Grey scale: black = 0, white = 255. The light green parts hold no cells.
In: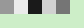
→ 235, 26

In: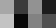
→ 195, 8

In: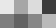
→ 232, 60

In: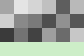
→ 228, 58

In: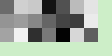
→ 241, 3

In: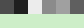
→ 236, 31

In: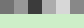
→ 215, 59

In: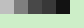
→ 191, 18

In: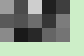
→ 206, 25

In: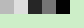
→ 222, 2
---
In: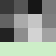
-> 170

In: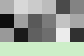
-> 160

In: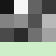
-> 142

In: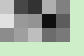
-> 153

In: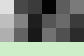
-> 130

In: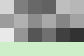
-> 177

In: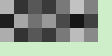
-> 166

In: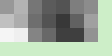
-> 173
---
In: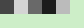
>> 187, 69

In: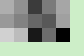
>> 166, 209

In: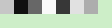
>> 173, 198

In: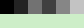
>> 195, 1

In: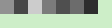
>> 45, 145

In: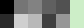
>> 81, 42

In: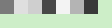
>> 57, 122

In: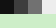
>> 237, 17
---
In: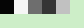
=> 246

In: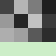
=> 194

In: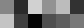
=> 209

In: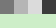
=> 219

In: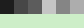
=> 197

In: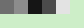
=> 227

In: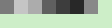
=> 197
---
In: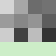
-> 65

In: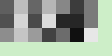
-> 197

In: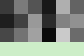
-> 115

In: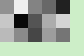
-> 138

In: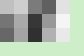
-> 164

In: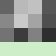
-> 60

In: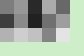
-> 206

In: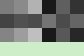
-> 157
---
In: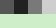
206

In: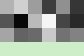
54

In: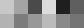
95

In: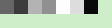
10

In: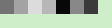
58

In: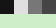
69
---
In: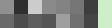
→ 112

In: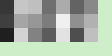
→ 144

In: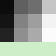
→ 158

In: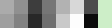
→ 253

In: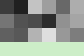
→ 145

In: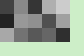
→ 80
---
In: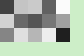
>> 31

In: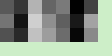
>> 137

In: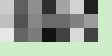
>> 66

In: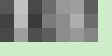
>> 132

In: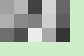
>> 52

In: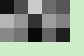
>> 31

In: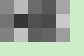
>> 157

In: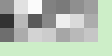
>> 198

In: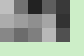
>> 80
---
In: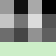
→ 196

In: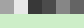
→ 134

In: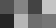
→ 38

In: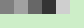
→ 207

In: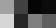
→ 214

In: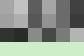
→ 107

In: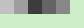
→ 136
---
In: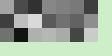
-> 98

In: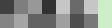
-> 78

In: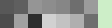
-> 175

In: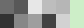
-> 66

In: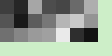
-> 201

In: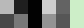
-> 147
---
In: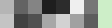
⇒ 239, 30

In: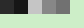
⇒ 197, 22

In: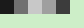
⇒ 200, 26

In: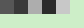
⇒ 200, 43

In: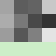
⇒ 228, 52

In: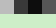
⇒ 188, 13

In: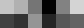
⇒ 212, 2

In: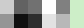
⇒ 254, 16

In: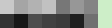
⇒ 201, 24

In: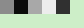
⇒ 236, 11
